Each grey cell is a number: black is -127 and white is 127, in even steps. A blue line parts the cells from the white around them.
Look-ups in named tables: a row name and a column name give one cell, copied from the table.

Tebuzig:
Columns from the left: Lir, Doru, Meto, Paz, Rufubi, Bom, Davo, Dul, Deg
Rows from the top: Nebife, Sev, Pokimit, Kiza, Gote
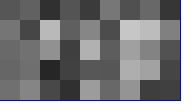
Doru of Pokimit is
-14
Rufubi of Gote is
28
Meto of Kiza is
-89
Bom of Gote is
-23
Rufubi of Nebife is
-68
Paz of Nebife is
-43
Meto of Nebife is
-79
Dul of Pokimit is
3
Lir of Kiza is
-25
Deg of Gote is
-63
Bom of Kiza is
-41
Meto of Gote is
-55
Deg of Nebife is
-73
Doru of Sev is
-57

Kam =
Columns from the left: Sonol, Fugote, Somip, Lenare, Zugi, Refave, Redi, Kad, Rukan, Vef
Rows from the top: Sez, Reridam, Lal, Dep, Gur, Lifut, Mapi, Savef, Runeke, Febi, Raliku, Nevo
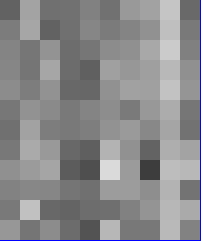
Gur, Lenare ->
-23
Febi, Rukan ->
51
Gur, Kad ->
32
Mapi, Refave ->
18
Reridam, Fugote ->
38
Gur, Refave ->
17
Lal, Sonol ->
4
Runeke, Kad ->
-66
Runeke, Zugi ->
-48
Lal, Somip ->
19
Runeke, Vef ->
56
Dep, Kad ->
31
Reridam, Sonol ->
-3

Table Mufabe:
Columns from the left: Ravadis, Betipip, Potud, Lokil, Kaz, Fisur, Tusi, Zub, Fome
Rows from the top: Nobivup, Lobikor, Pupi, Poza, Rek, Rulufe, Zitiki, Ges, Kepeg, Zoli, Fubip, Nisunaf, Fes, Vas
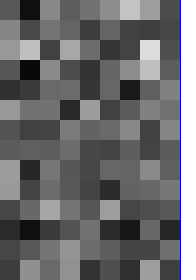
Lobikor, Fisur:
-26
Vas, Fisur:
-48
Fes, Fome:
-16
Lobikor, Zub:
-65
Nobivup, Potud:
8
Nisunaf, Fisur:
-84
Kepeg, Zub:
10
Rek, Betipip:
-68
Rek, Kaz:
-73
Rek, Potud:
-22
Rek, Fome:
1
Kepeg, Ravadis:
28
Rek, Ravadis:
-78
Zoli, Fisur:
-83
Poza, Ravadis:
-41
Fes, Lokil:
20
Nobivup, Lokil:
-34

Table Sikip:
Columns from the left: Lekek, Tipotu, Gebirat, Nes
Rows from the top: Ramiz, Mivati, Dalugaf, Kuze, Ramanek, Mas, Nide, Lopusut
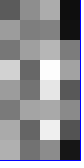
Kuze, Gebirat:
125
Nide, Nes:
-44
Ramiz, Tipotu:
14
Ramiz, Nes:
-113
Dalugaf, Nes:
-3
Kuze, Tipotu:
-24
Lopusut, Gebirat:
12
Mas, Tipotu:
36
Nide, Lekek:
42
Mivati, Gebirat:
2
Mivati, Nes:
-110
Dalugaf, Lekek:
-8
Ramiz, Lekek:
-36
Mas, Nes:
10
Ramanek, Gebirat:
102
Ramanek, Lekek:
28
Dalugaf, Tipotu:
31
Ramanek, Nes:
-39
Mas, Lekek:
-5

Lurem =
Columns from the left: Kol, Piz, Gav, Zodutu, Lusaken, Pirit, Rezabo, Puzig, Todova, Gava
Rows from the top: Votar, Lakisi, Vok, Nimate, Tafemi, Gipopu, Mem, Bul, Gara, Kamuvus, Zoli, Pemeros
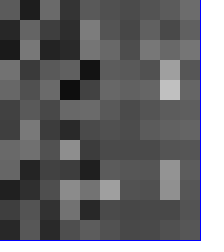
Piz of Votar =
-98
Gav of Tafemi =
-21
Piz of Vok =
-7
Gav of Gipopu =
-55
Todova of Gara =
19
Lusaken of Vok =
-10
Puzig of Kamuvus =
-47

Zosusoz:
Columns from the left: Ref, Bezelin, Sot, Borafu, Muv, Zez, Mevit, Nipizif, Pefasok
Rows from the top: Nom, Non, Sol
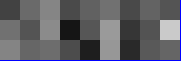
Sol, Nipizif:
-38
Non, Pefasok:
74
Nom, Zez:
-14
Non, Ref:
-14
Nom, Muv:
-30
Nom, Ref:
-61
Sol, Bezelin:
-25
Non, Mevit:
-73
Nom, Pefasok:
-43
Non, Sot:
11
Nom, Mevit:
-54
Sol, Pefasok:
-26
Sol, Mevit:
-86
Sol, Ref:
4
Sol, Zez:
23
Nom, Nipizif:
-28
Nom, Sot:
5
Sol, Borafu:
-51
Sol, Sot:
-18

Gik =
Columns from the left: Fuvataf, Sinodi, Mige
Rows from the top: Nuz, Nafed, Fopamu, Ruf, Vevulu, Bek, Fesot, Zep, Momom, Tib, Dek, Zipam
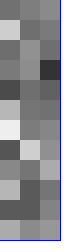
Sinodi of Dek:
-37
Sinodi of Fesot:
-3
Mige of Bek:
-14
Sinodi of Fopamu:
17
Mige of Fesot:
6
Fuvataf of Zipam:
43
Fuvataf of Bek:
55
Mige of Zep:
16
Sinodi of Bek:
-10
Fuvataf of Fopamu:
-17
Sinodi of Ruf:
13
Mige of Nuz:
10
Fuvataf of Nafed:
78
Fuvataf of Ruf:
-5
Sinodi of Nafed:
-16
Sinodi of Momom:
-10
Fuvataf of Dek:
-37
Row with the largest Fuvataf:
Fesot

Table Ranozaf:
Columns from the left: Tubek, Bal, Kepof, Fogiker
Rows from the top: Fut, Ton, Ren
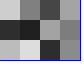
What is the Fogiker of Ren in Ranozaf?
11
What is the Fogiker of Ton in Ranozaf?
-2
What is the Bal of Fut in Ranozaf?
0
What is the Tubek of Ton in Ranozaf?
-81
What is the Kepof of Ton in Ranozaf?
35
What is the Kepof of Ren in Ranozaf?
-82
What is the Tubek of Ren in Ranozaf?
60
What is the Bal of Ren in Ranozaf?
93
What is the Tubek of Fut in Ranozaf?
78
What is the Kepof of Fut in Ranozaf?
-57
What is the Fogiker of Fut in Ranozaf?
36
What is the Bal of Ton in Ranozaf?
-95

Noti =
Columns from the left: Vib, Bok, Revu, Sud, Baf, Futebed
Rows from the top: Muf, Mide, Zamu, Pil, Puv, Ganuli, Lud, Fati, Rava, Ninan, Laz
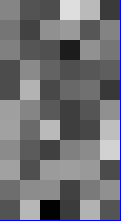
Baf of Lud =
-56
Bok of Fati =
-36
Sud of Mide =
26
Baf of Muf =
58
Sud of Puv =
-23
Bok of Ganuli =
5
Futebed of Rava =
-52
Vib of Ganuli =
31
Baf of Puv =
-15
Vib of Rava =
33
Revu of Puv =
-55
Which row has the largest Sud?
Muf

